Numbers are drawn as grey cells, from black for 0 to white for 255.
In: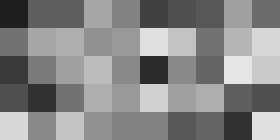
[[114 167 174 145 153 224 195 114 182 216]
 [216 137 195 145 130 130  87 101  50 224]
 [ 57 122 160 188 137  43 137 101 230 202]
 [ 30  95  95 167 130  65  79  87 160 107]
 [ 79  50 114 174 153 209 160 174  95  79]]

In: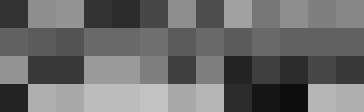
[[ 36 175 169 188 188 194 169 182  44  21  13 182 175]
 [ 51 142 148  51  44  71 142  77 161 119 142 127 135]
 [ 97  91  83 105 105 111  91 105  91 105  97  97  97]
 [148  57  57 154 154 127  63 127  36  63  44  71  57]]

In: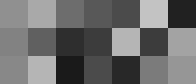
[[136 181  26  75  40 123 150]
 [144 169 109  88  75 195  33]
 [130  96  46  60 181  60 163]]

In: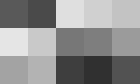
[[229 201 119 126 155]
 [163 179  62  48  82]
 [ 89  74 223 208 195]]

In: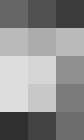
[[221 213 144]
 [221 200 122]
 [186 171 186]
 [102  81  59]
 [ 47  67 108]]

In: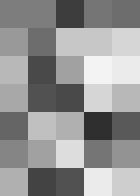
[[101 192 176  47  89]
 [133 161 221 117 147]
 [125 125  61 117 109]
 [153 109 199 199 214]
 [168  81  73 214 184]
 [184  73 161 243 235]
 [176  67  81 235 206]]

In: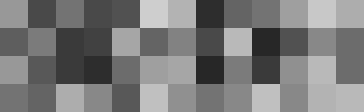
[[ 94 123  58  65 166 100 130  73 185  39  81 136 108]
 [115 100 173 136  88 192 144 115 136 192 136 179 185]
 [152  88  58  45 108 159 166  39 123  58 144 185 108]
 [152  73 115  73  81 206 179  45 100 115 159 200 173]]
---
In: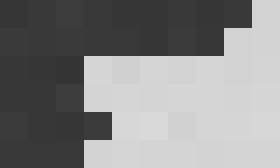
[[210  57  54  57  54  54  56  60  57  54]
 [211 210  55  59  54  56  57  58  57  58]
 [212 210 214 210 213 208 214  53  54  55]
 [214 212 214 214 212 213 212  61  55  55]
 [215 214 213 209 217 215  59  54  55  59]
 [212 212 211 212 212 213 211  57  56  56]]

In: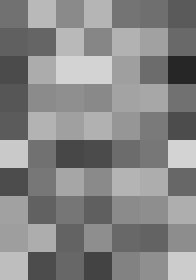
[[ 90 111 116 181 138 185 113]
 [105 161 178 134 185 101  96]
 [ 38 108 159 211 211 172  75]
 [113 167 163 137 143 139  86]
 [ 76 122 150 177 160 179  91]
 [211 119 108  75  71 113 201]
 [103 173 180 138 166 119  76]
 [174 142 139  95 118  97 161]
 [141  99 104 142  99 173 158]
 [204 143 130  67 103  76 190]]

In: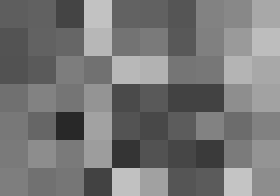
[[168 136 130  85  97  98 194  68  97  94]
 [189 154 128  88 122 115 183 102  98  83]
 [168 180 119 117 178 184 113 125  90  82]
 [162 142  66  66  89  74 148 117 130 112]
 [129 108 130  92  72  83 162  40 102 120]
 [148 123  58  70  82  52 157 122 141 122]
 [141 196  91  85 161 193  66 118 113 126]]

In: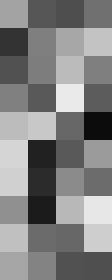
[[112  78  86 163]
 [195 167 127  51]
 [127 187 125  81]
 [ 92 234  89 128]
 [ 12 103 200 188]
 [155  89  33 213]
 [108 139  43 208]
 [231 184  27 144]
 [206 103 107 192]
 [ 79  81 131 166]]

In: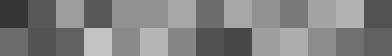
[[ 81 179 164 121 146 168 109 167 144 145  89 156  87  53]
 [ 97 112 140 173 157  71  80 134 181 138 195  97  83 107]]

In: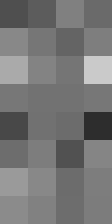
[[106 128  92  79]
 [126 100 118 136]
 [202 117 131 170]
 [119 114 114 119]
 [ 45 108 113  72]
 [133  81 125 109]
 [125 108 136 154]
 [124 109 129 139]]

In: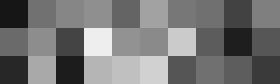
[[127  66 112 119 162 100 143 134 113  22]
 [ 86  30  92 203 138 146 238  68 141 106]
 [ 58  93 112  85 209 192 181  28 169  39]]
